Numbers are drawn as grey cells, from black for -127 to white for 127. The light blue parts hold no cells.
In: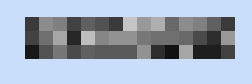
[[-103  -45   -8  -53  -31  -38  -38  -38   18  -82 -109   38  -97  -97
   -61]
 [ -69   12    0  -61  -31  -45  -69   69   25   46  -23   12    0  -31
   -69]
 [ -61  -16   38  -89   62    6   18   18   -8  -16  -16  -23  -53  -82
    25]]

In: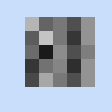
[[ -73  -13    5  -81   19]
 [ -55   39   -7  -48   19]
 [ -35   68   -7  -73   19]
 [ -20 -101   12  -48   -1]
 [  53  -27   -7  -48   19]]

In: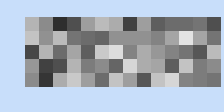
[[-56  52 -19  37 -33  73  93   3  44  23   3 -11 -41  59]
 [ 11 -74  44  73  30 -19  67  30 -41  67  86   3  -3 -11]
 [ 23 -62 -48  52  -3  11 -26  86  44  37 -33  67  -3  11]
 [ 52  11 -81 -48  30  59  44 -62  30 -33 -19 -19 -11 -48]
 [ 67  17  59 -11 -19 -26  17  17  17   3  37  99  37 -11]]

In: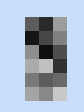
[[-106  -56    1]
 [ -35  -86   28]
 [  -6  -35  -22]
 [  14 -112  -49]
 [  36    8   72]
 [  43   64  -78]]

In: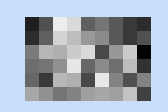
[[ -97  -47  109   90  -31  -10  -39  -70  -83]
 [ -83  -31   83   61   24   11  -39  -70  -47]
 [ -24  -70   55   47  -55  103    3  -47    3]
 [ -17  -10   17  103  -24   11  -17   61  -77]
 [  -4   55   47   75   90  -55   24   75 -124]
 [  39   17  -10    3   32   39   32   67  -62]]

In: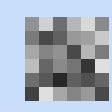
[[-62  95  39   4  25 -54]
 [-17 -39 -88 -31 -47 -25]
 [ -4 -54 -31  25  32  73]
 [ 18  80 -17  54  88  10]
 [ 39   4  18 -54  54  -4]
 [ 61 -25  10 -10 -74  95]]
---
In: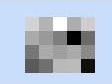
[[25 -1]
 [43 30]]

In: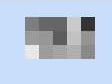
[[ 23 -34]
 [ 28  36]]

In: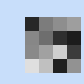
[[-17 -80]
 [ 33  79]]

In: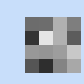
[[101  49]
 [ 21  29]]

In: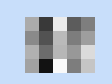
[[-45  58]
 [-19  54]]

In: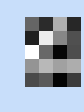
[[ 109    7]
 [ -23 -121]]

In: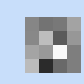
[[ 61 -37]
 [ 25 121]]

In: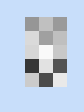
[[ 32  63]
 [121  72]]

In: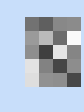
[[ 58 -19]
 [-64 101]]
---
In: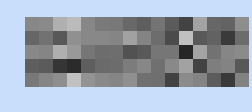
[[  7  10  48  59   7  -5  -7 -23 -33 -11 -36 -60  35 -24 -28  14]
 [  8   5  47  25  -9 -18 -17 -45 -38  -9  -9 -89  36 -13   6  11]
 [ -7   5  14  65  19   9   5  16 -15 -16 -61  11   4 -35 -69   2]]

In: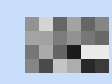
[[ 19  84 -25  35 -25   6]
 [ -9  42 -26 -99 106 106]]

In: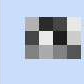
[[ 50 -84 -57 104]
 [  2  43   2 -42]]

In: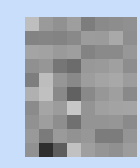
[[62 26 17 30 -2 10 13 16]
 [36 34 26 30  3 10 10 23]
 [-1 61 22  9 29 36 40 28]
 [11 37 28 71 20 32 35 36]
 [25 -4 26 18 23 -3 -3 20]]

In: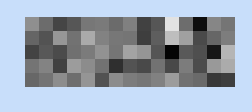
[[  15  -19  -58  -41   -8   -5  -20    0  -62  -41   98  -18 -114    6
   -10]
 [ -60  -39  -52  -15   -4   18  -10   35   21  -42 -123  -38  -48 -105
    53]
 [ -24  -11   13  -17   21  -45   12   -3   -9    1   28  -14  -21  -71
   -65]]

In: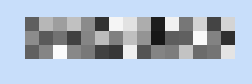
[[-32  55  30  65  11 -77 117  98  45 -97 113  -8  83 -59  84]
 [-31   5 123   8  -7 -62 -72 111 -43   4  -2  67 -20 -11 100]]

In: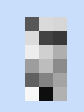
[[-40  90  86]
 [109  80  47]
 [-30   3  36]]

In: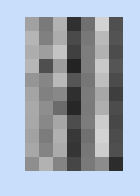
[[ 33  -5  50 -79 -15  82 -48]
 [ 45  30  68 -63  -2  49 -51]
 [ 21   6  57 -42  -9  62 -52]
 [ 41  14 -20 -88  -5  47 -51]
 [ 34  -3  48 -71 -14  83 -51]
 [ 14  50   4 -57  -6  12 -83]]

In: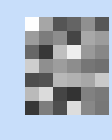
[[126  38 -42 -27  16 -40]
 [-24 -72  63 110  25   7]
 [-50 -45  56  49  39  73]
 [-72  -2 -49  93   8  -8]]
